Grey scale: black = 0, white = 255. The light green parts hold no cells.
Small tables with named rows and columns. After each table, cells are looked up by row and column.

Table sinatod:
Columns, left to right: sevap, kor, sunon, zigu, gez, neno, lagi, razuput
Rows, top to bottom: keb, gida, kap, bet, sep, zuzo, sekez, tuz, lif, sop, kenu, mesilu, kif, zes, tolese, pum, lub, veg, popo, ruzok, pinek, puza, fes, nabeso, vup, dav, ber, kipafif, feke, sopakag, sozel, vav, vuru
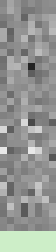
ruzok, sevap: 118
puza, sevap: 232
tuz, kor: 112
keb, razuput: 143
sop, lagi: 150
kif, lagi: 153
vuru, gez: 143
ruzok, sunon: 141
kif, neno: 141
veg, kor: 149
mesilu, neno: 118
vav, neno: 141
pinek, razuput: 168
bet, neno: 119
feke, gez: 159
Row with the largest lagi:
feke

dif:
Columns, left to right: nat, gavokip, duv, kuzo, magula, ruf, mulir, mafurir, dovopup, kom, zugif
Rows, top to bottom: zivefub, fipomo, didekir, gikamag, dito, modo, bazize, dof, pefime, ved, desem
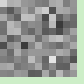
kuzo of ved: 128
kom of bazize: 134
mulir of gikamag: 101
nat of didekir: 170
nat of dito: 113
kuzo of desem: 148
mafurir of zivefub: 168
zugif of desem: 152
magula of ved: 137
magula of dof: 152
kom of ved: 95
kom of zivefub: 126
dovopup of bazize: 108
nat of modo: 153
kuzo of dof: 135
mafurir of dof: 145

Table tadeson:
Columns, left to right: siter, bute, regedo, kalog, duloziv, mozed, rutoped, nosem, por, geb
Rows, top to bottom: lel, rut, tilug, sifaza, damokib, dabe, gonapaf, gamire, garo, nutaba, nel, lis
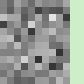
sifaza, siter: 65
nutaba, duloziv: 148
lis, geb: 153
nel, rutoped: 121
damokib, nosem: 187
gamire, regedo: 135
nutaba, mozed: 184
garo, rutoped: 172
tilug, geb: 59
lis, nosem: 126
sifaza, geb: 119

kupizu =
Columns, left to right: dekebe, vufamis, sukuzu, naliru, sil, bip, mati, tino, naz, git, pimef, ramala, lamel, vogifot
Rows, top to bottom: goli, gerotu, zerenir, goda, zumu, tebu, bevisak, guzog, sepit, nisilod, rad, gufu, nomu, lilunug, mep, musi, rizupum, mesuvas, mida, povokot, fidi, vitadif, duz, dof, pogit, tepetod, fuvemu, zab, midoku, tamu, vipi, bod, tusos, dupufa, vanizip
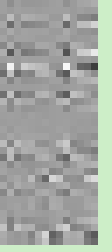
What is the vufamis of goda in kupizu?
109
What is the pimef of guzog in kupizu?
157
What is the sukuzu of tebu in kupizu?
161
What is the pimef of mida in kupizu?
154
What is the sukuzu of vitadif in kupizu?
156
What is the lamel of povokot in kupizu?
150
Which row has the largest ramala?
guzog

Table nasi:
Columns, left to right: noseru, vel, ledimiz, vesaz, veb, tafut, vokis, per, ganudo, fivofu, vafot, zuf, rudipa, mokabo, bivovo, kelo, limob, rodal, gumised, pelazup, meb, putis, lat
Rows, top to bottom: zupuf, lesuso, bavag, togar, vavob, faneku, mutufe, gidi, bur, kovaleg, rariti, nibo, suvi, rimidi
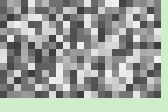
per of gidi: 62
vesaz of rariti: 99
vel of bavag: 61
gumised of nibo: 223
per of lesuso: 149
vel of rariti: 143
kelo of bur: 174
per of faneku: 65
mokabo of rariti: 220

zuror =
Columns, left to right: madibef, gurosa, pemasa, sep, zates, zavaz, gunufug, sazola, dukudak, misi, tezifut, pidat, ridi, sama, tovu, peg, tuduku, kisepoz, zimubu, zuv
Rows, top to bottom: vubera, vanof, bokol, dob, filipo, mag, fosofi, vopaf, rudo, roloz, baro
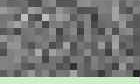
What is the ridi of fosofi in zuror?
106
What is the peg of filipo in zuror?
139
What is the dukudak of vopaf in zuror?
135
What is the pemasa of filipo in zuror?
72
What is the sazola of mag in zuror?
125
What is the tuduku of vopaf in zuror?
136
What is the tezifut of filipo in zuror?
136
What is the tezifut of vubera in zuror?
86
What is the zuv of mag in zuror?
84
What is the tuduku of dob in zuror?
110
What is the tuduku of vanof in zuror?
162
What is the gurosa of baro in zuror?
119
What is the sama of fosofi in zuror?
98
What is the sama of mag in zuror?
109
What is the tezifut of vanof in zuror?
113
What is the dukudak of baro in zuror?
120
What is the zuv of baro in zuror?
35
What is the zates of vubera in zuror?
80
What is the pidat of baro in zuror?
110
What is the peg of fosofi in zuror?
85
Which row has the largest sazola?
vopaf

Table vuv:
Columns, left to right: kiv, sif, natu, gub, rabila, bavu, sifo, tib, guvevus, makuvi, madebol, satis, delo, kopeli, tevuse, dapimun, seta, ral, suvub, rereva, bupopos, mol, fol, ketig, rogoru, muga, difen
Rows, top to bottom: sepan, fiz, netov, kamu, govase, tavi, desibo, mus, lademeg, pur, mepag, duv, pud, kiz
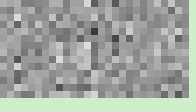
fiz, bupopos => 133
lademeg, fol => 172
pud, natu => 199
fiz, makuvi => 132
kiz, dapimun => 165
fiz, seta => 156
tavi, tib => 155
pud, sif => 143
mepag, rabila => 172
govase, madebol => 137

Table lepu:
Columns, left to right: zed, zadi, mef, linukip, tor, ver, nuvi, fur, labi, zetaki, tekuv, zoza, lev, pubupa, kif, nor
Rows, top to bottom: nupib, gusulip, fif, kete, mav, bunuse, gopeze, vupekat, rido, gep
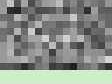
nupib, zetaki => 109
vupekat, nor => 104
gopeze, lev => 142
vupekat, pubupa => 143
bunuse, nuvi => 207
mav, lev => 72
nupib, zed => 152
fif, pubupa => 145
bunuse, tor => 162
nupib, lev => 133
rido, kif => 171
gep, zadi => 88
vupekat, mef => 92
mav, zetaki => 139
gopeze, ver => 151

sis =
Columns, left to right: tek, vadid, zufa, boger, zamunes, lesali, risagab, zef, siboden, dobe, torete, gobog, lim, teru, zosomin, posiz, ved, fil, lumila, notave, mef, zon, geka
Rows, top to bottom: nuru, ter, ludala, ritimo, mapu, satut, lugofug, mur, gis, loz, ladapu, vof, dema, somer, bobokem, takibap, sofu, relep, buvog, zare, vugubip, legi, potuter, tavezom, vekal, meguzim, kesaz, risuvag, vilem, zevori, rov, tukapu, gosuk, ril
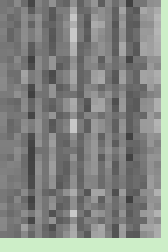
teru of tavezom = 148
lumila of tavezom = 103
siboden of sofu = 97
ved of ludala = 98
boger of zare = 113
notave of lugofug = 90
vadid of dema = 122
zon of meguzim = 155
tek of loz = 133
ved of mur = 93
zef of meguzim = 144
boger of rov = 141
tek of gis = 120

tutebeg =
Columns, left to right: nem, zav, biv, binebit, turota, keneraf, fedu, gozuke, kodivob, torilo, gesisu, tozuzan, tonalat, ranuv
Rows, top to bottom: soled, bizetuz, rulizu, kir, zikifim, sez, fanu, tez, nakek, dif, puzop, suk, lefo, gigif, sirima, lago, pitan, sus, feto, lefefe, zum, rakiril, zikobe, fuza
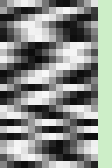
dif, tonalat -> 94
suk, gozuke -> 155
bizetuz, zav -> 100
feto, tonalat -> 232
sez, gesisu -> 14
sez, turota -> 229
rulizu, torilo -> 112
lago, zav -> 199
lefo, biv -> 91
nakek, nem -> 239
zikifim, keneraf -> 240
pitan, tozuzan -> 199
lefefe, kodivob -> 221
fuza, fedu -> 152
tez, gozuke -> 149
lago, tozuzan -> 243
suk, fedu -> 213

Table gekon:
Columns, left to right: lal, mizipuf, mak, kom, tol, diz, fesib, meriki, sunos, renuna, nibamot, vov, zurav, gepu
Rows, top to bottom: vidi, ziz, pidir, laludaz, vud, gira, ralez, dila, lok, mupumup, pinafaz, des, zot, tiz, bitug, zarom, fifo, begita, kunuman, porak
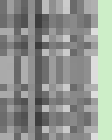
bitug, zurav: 110
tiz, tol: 147
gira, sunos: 165
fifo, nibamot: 137
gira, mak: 124
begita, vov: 122
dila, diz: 93
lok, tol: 147
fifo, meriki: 125
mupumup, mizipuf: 169
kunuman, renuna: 203

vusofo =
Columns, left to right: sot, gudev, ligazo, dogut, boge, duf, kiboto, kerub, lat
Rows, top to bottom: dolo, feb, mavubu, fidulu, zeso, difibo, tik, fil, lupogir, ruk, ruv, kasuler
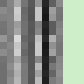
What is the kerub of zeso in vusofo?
92
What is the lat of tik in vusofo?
118
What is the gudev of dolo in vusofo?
133
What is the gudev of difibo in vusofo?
125
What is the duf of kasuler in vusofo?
186
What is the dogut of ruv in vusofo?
121
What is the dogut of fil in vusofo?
104
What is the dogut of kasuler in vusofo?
122
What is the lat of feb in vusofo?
117
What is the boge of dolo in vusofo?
89
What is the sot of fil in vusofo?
140
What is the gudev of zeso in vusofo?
130
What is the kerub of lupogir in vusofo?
92
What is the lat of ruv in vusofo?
144
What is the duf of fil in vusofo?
200

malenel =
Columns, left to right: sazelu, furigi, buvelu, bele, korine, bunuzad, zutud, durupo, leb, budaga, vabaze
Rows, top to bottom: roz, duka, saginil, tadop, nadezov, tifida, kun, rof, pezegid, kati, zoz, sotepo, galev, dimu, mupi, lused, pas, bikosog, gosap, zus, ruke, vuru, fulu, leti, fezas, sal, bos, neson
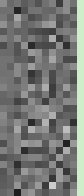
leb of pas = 88
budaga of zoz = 113
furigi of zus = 115
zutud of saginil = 108
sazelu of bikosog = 130
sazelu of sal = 90
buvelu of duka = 37
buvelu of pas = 82
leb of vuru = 64
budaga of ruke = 34
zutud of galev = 172
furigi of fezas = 115
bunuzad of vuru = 74
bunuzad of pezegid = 134
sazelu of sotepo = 118

